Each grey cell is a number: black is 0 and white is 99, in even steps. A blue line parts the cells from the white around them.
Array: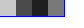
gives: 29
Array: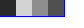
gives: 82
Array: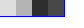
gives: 70
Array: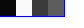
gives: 97
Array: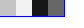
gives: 94
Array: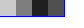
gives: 49
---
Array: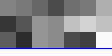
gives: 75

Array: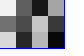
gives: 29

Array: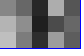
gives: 12

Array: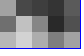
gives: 52

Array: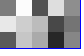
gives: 73

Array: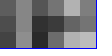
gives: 23

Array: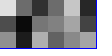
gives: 50

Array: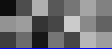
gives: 79

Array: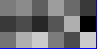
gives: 33
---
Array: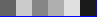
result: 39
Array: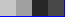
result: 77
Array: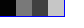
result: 1
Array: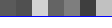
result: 35
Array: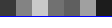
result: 22
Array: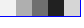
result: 94
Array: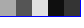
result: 66
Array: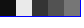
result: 6
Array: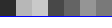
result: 17
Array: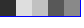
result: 18
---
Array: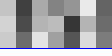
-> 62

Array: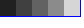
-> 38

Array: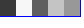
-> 59

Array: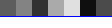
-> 36

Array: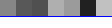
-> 52

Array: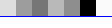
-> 61

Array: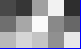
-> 62
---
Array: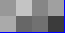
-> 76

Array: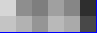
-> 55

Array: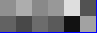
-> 67

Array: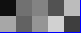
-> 44

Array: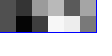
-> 20

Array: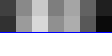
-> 53

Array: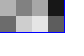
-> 50

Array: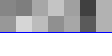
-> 49
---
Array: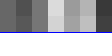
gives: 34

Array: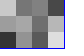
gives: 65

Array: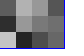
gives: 59

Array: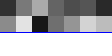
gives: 88

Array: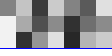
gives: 66

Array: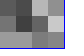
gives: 25
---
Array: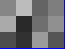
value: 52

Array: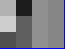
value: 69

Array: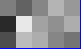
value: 49

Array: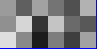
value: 60

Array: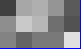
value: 25

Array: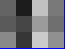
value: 39
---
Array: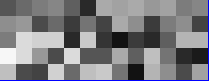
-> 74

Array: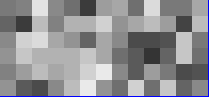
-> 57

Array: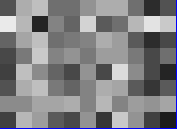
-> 25

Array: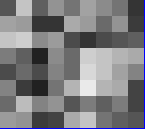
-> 60

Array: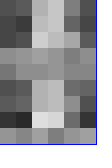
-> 58

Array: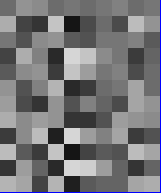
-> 70

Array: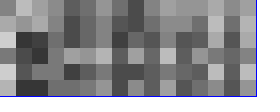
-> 70

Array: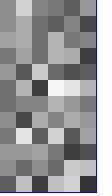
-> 37

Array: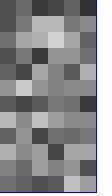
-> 44
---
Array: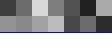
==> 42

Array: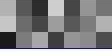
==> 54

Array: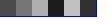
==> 75

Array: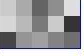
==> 51

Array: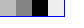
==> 1

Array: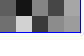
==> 54

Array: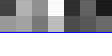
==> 34
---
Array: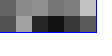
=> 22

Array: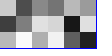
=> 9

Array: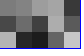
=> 67

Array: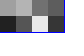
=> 90

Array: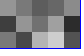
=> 62

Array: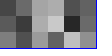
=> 15

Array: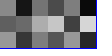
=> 25
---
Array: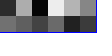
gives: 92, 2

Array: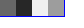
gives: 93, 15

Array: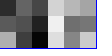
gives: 93, 2

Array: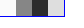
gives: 97, 17

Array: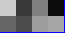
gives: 79, 5

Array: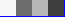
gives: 96, 24

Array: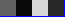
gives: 83, 4
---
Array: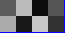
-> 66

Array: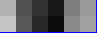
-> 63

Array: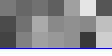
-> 74

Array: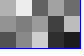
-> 73

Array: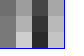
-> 72

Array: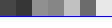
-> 56

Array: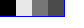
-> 29

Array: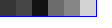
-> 42

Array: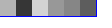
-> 59

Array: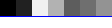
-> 57
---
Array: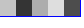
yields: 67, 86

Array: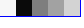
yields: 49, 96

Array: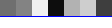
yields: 5, 93

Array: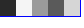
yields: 60, 95

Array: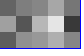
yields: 71, 89

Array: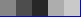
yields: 15, 78

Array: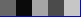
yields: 64, 77

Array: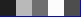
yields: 43, 98
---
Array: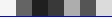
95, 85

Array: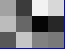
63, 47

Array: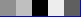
56, 37

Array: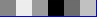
52, 75

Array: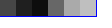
27, 74

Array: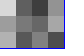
84, 30

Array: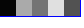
2, 32
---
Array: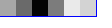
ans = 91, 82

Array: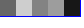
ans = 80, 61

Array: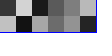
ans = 82, 75

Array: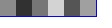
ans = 82, 62

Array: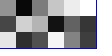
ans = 99, 95

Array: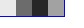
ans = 91, 63
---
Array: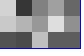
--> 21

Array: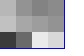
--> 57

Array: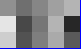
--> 43

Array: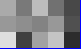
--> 47

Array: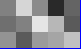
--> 83

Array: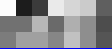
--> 11

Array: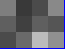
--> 22

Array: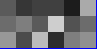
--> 21

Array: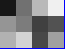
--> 44
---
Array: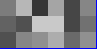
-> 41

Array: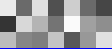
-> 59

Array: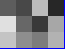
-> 48

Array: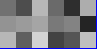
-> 33

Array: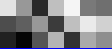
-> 66

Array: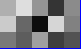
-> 24
